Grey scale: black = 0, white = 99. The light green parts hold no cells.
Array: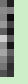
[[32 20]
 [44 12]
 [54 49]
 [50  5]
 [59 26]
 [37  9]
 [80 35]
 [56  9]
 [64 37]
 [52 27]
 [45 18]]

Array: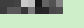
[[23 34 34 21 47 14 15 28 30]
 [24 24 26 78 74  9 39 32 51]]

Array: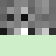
[[ 9 40 70 99 15 58 78 19]
 [40 37 51 52 42 52 57 43]
 [42 58 52 71 38 50 55 42]
 [37 16 50  6 56 44 40 43]
 [46 54 49 59 44 49 50 46]]

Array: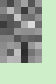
[[60 71 70 20 54 61]
 [43 28 49 63 33 59]
 [52 72 51 23 53 36]
 [39 35 76 45 43 56]
 [23 33 36 67 85 42]
 [36 35 58 55 55 59]
 [50 51 33 42 38 36]
 [54 60 57 20 59 69]
 [56 37 74 17 45 55]]

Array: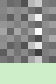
[[46 41 52 38 65 78 46 36]
 [51 41 44 32 71 79 48 46]
 [52 57 53 56 44 37 56 60]
 [50 37 54 35 70 93 45 41]
 [58 56 50 57 46 40 55 61]
 [64 40 65 48 61 97 52 49]
 [54 58 48 58 42 30 55 66]
 [56 38 45 32 75 90 46 43]
 [36 56 45 53 41 24 49 53]]

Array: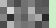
[[29 71 50 45 48 28 39]
 [72 42 29 44 49 35 33]
 [42 84 50 43 70 37 38]
 [52 18 47 37 58 66 15]]
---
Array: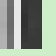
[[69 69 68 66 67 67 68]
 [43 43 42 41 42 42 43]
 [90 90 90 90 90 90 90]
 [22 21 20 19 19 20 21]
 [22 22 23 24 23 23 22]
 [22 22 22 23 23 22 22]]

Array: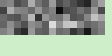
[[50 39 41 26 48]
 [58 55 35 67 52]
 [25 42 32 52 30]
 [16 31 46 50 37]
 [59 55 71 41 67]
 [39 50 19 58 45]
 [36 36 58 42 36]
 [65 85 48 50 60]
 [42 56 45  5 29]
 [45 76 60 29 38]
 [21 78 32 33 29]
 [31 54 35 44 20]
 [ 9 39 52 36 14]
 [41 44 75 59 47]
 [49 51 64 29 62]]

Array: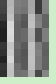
[[19 21 14 19 21 13 13 15 22 26 27]
 [75 76 83 79 76 84 85 84 75 72 70]
 [44 42 37 38 41 39 39 39 41 47 49]
 [45 35 34 33 35 41 41 33 35 45 47]
 [68 74 75 74 75 67 68 75 73 65 64]
 [28 48 48 50 48 31 31 51 49 23 23]
 [52 38 39 37 38 49 49 38 39 50 51]]

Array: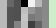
[[72 72 72 72]
 [32 32 32 40]
 [51 31 31 31]
 [74 77 74  1]
 [24 47 58 94]
 [39 50 50 71]
 [53 53 53 53]]

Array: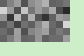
[[38 42 35 57 82 38]
 [48 35 45 21 60 51]
 [61 62 26 72 31 61]
 [39 31 44 35 76 32]
 [41 52 37 68 46 55]
 [58 57 53 33 60 61]
 [37 62 68 20 50 69]
 [42 39 41 38 66 38]
 [42 47 34 60 30 40]
 [61 41 83 56 16 45]]

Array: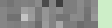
[[52 52 52 48]
 [50 44 49 45]
 [49 44 49 49]
 [53 76 62 50]
 [51 60 59 49]
 [42 47 47 54]
 [60 58 58 29]
 [51 51 52 51]
 [65 45 55 24]
 [48 45 48 48]
 [49 54 49 49]
 [42 53 53 54]
 [45 44 45 48]
 [46 59 56 54]]
